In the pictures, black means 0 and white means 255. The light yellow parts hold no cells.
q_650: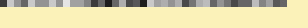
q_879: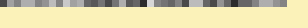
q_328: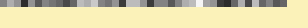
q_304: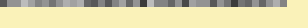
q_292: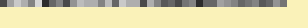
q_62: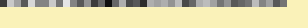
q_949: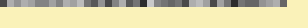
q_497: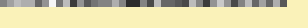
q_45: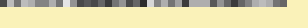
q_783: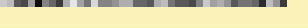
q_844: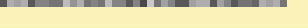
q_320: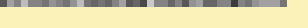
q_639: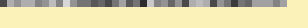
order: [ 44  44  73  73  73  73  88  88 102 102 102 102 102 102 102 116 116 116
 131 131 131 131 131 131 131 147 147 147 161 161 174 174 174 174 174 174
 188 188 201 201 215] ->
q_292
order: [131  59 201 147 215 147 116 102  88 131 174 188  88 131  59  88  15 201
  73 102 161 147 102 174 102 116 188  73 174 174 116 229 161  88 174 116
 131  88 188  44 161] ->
q_783
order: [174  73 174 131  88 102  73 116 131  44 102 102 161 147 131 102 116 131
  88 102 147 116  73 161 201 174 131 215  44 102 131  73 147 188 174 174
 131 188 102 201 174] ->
q_292
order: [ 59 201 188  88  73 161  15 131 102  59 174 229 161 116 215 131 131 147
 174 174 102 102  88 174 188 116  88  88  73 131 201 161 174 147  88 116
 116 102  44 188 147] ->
q_783
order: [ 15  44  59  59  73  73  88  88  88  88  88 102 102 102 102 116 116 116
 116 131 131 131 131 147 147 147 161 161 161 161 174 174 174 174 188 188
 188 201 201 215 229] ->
q_62
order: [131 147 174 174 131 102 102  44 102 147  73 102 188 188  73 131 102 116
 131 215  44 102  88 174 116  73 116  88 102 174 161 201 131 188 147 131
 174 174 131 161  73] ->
q_879

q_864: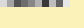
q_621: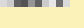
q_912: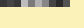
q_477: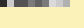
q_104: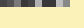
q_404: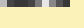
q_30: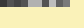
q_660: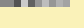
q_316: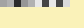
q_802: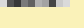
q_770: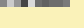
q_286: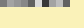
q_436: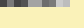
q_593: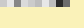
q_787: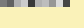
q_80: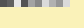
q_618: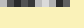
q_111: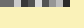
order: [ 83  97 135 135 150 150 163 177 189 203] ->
q_660
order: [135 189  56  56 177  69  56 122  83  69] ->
q_104

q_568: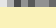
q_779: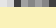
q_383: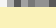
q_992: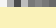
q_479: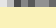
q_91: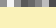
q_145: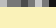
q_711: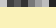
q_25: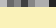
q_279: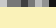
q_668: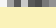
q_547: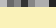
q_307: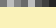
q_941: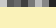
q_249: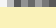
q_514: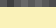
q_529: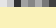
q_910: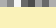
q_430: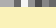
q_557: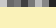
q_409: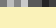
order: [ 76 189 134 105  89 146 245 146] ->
q_91
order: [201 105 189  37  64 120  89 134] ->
q_941
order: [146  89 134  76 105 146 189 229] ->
q_479
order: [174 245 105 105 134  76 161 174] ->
q_910
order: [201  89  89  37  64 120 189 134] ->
q_409
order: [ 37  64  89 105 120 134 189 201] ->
q_941

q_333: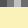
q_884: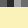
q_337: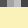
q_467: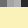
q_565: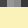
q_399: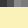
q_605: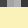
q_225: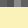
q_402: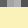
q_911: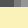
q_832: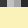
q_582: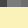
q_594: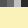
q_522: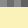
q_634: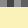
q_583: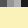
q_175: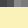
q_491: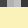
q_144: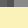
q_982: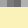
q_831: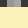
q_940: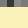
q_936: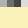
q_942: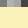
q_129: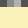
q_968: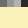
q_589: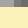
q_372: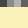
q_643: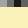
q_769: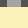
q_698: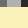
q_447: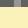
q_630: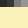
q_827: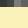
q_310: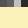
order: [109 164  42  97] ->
q_884
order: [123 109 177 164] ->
q_982
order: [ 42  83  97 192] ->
q_310
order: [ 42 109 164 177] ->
q_467

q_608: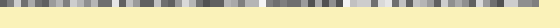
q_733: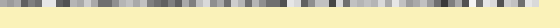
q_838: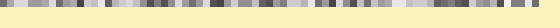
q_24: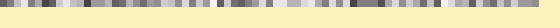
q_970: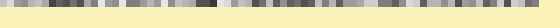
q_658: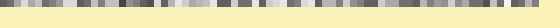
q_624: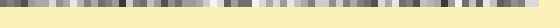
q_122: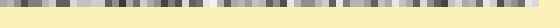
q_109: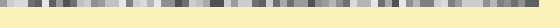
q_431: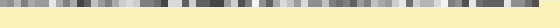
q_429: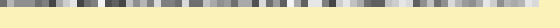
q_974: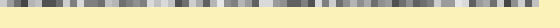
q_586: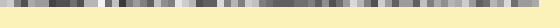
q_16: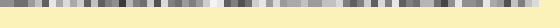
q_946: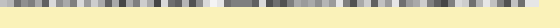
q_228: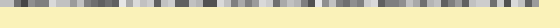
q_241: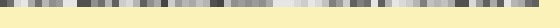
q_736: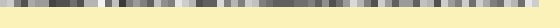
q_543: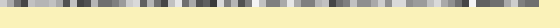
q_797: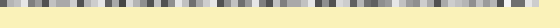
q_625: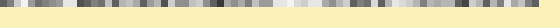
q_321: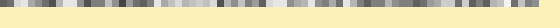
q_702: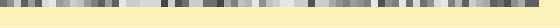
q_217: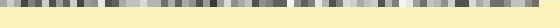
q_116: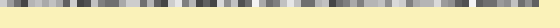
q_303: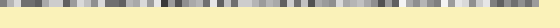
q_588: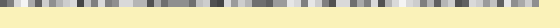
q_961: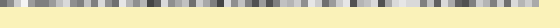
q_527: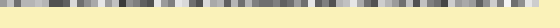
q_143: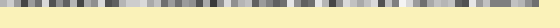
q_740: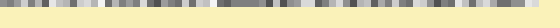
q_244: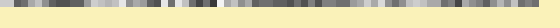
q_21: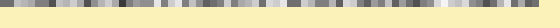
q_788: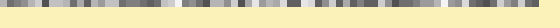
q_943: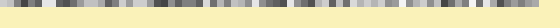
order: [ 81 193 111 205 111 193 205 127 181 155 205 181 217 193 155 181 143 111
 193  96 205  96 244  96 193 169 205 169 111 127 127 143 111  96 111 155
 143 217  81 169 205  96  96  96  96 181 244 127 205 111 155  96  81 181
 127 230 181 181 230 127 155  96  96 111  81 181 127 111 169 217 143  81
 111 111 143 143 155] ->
q_788
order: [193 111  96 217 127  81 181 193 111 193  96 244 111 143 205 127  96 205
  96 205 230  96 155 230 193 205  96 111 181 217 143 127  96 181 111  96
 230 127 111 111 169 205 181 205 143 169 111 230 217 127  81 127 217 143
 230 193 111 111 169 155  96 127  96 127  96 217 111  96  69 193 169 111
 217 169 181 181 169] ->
q_658
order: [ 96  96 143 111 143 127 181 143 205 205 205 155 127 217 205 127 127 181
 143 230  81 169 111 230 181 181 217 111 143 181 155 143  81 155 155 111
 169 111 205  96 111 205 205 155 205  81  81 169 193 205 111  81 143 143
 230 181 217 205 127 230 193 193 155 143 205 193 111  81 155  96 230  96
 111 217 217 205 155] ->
q_109
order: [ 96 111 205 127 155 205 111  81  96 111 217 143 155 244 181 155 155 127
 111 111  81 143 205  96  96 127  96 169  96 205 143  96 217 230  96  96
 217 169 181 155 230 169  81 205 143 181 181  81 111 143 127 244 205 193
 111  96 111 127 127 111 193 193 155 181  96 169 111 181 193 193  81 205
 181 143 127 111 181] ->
q_788

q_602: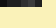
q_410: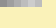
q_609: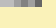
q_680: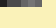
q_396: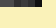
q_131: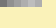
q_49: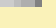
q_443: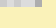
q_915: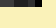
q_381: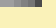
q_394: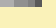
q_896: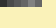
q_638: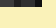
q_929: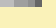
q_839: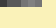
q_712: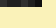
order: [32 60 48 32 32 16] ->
q_602
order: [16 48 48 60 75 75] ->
q_396
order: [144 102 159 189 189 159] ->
q_929
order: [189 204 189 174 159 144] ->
q_410

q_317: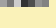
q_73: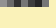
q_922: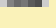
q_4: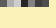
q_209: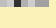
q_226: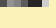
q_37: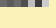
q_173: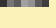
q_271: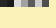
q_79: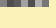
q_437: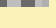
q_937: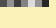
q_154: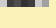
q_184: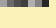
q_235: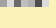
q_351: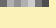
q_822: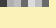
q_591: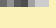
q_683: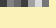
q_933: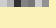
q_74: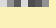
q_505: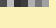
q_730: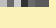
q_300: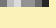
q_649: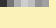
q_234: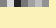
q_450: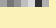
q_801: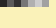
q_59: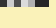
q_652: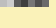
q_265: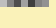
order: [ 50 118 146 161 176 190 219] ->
q_450
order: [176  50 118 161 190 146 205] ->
q_649
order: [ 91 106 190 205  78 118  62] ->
q_652
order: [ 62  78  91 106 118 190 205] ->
q_652
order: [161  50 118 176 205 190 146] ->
q_649

